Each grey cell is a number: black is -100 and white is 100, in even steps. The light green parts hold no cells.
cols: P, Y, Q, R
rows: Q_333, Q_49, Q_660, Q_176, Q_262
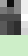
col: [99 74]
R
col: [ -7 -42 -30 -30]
P
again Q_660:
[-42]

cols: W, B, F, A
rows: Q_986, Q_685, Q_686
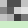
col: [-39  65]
F
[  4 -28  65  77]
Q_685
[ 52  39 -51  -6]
Q_686
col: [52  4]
W
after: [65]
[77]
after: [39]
[-51]

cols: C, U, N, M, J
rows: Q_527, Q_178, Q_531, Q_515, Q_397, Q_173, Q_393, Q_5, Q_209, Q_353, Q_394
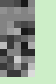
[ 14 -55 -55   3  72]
Q_394
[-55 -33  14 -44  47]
Q_353
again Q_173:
[-33]
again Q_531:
[3]
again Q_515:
[-33]
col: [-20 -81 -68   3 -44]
M
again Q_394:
[-55]

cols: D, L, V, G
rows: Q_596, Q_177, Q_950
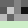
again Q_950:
[26]
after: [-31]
[56]
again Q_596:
[-20]

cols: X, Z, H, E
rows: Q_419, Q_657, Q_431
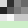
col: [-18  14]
E
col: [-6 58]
H

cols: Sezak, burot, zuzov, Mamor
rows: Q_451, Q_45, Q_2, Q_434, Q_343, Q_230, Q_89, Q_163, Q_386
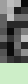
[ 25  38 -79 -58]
Q_45
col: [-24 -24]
Sezak
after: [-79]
[-58]
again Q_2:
[-11]
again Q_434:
[-69]

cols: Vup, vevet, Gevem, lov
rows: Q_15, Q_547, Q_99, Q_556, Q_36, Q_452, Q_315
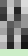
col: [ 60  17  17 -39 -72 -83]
lov
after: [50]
[5]
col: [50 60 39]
vevet
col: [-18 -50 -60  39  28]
Vup
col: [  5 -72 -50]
Gevem

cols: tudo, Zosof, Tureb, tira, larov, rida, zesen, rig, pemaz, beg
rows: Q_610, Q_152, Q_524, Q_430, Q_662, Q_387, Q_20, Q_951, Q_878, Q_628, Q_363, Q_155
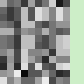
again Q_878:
[4]
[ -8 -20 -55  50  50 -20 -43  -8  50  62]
Q_387

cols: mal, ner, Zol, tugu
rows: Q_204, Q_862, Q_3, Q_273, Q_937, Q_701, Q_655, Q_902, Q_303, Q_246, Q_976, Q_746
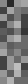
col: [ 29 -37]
ner
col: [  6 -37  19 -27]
ner
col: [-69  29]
ner

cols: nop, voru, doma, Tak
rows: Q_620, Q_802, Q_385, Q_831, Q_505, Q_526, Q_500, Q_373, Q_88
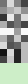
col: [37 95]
nop
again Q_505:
[95]

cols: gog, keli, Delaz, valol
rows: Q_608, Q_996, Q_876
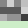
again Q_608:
[4]
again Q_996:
[-30]
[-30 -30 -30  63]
Q_996
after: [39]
[15]

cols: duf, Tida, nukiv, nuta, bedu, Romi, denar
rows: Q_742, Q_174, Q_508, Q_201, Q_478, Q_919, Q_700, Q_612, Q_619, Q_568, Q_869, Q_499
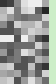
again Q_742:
[87]
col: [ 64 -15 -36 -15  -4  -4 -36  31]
nukiv
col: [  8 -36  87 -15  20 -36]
duf
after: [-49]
[8]
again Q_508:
[-4]
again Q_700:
[-15]

